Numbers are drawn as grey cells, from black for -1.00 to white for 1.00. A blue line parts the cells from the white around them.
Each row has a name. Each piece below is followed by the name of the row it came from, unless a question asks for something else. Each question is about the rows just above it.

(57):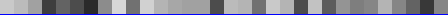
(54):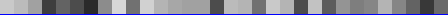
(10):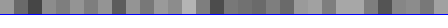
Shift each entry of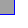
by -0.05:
[0.21]
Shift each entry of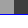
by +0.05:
[ 0.31 -0.46]
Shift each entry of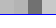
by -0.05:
[ 0.42  0.36 -0.16  0.53]
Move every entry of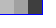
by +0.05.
[ 0.52  0.31 -0.46]
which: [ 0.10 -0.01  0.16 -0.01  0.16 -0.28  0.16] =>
(10)
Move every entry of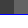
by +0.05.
[-0.46 -0.17]

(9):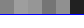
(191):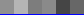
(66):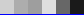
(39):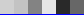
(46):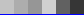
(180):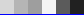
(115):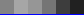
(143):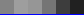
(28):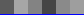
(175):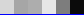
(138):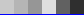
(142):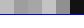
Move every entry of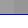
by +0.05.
[0.29 0.23]
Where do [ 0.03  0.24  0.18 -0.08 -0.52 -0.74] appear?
(143)
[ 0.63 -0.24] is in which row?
(46)

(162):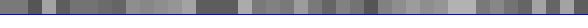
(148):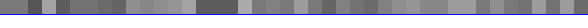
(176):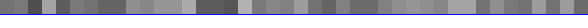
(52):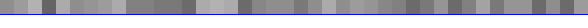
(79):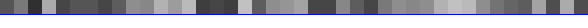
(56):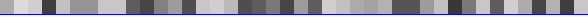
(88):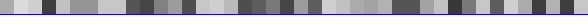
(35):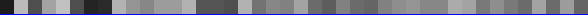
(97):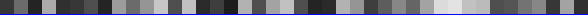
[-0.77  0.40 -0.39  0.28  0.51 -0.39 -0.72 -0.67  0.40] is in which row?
(97)
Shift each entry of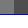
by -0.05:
[-0.10 -0.44]

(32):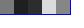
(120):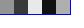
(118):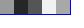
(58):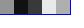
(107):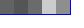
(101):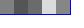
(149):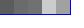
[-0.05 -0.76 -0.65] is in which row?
(32)
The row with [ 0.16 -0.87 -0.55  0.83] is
(58)
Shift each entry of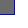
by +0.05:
[-0.11]
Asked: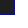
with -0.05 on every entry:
[-0.81]
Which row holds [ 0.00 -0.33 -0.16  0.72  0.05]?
(101)
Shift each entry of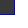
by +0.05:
[-0.50]

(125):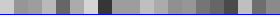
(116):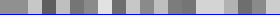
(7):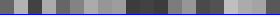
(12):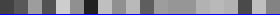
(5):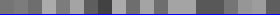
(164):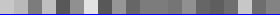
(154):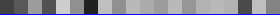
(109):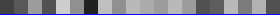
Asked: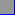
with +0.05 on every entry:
[0.23]
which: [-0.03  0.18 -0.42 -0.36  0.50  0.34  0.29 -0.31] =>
(7)
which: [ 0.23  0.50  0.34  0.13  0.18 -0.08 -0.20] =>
(125)

